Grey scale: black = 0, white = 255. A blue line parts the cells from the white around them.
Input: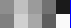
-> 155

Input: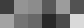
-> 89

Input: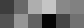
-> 197

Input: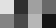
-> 47

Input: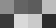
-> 100

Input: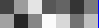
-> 100
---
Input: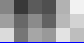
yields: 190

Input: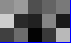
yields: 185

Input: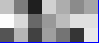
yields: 232

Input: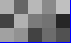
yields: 81

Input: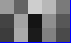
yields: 74

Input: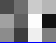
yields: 126

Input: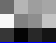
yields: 20

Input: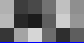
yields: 94
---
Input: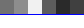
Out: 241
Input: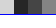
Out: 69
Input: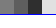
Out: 47
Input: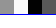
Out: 2
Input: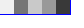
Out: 201
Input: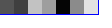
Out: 194
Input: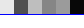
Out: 190
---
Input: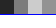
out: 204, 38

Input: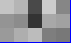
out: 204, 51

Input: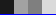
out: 218, 26

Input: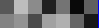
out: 189, 9

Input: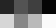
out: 250, 5

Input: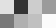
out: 251, 51
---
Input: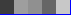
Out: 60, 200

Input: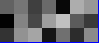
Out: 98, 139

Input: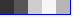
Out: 50, 182

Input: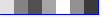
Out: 225, 58

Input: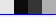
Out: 230, 175

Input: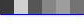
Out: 57, 115
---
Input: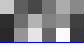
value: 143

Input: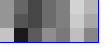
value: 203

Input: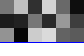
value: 153

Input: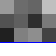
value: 46

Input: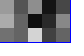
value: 41

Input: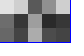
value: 42

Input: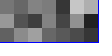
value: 145

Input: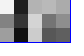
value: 116
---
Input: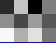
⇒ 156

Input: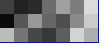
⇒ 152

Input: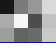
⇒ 77

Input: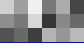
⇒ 215

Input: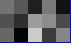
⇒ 156

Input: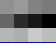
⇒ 23

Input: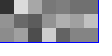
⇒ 92
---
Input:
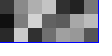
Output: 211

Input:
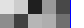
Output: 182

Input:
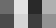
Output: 62

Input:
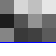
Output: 147

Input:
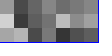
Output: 94

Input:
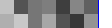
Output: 118
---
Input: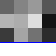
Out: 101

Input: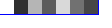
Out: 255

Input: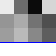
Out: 235

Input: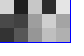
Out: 213

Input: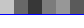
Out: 198

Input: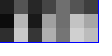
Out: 31

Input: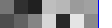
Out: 118

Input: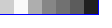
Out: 206

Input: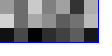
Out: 154

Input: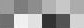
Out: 156
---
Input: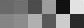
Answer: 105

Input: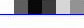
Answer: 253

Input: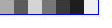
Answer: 171

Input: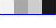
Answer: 242

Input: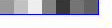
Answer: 153

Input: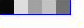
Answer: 8

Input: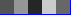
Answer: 83

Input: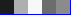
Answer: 28
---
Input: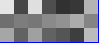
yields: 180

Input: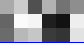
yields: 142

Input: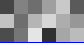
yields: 90

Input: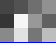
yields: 145

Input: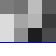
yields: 88

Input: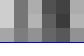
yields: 173

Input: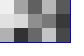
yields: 89
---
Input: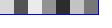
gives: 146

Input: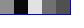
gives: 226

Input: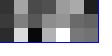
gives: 141

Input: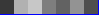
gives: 126

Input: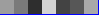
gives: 211

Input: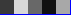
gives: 104

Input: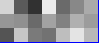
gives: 162

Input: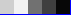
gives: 113

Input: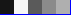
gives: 90
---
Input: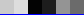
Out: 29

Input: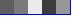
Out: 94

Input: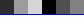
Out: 44

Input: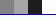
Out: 131

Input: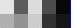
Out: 22

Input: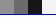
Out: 107
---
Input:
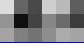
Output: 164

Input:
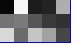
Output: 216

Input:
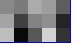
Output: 190

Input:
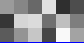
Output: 91

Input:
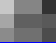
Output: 139

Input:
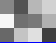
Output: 104

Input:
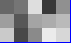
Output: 202

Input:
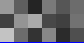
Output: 195

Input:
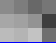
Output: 187
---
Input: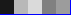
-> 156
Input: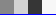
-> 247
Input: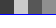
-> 143
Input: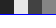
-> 133
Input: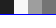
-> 116
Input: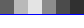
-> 48
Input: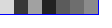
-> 139
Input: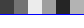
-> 179
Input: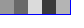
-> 180
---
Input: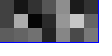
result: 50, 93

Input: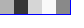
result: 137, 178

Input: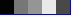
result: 73, 3

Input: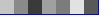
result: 89, 197

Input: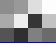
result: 253, 84

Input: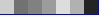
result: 36, 206
